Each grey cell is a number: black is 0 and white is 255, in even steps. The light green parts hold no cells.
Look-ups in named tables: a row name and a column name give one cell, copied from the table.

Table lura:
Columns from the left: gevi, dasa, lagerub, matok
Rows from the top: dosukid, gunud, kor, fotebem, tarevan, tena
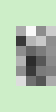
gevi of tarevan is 142
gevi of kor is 141
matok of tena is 172
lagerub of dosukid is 141
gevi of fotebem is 179
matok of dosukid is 204
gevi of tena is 221
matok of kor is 146
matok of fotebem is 139
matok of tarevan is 128
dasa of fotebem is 44
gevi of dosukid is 170
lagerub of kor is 124
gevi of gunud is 57
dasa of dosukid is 249
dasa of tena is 112
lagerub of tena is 85
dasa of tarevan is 58
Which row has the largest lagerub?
gunud

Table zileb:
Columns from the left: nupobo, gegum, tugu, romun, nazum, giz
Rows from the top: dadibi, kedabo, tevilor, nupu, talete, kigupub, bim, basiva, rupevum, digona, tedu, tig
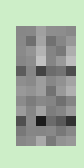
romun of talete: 108
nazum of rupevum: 133
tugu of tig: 169
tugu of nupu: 193
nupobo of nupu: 135
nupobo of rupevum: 156

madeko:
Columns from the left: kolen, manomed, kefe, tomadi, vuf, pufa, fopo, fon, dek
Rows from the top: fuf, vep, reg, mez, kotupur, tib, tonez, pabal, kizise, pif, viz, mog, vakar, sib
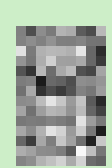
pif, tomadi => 131
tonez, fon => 119
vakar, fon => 190
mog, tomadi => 126
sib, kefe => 178
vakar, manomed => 161
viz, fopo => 203
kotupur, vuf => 169
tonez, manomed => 169
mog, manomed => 60
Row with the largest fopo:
vakar

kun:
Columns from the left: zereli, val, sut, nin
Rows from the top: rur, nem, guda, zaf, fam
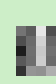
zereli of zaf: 89
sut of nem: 210
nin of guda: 113
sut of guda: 201
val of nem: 107
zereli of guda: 29
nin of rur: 79
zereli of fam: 50
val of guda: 111
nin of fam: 175
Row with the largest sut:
rur

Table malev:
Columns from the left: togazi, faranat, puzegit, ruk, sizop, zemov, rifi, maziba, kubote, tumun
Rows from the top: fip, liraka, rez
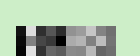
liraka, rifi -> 180
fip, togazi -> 19
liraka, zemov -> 171
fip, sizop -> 44
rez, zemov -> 138
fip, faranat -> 221
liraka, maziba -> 129
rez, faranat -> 224
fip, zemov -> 146
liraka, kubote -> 189
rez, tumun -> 111
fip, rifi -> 156
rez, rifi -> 135
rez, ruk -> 103
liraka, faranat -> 129
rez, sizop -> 92
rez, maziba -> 184
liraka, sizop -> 0
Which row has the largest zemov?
liraka

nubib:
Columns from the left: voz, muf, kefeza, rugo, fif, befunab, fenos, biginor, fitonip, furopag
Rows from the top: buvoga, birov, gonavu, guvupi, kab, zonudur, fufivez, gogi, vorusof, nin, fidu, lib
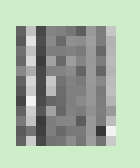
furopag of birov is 179
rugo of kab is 130
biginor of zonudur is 153
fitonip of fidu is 55
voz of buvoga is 98
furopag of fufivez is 190
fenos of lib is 118
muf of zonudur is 213
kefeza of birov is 78
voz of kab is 136
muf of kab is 171
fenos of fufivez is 128
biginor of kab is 154
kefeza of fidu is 63
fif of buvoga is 128
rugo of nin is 125
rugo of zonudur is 200
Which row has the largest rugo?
zonudur

